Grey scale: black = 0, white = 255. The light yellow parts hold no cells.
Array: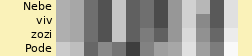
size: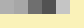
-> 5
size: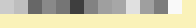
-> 13
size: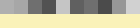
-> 10

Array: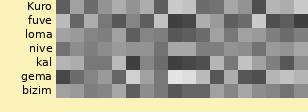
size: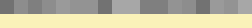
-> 18
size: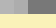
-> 4
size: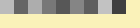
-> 9
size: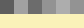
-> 6
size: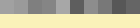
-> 10
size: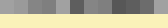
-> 12
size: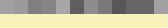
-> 12

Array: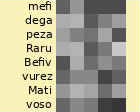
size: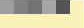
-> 5
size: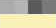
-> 4
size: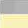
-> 2
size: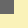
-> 1
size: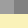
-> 2
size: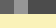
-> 4

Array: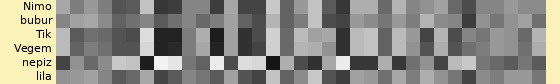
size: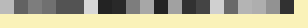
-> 21
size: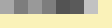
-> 7
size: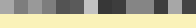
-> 14

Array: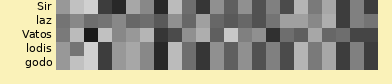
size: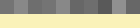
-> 10
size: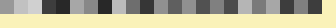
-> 23
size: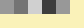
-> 5
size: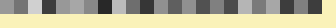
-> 23
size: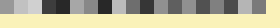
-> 19
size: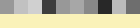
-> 10

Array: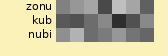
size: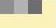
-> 3
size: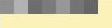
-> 7
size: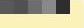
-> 5
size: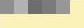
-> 5
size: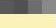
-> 4

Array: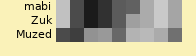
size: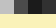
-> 4
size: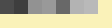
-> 7
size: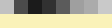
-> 8
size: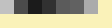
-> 7
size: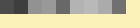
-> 9

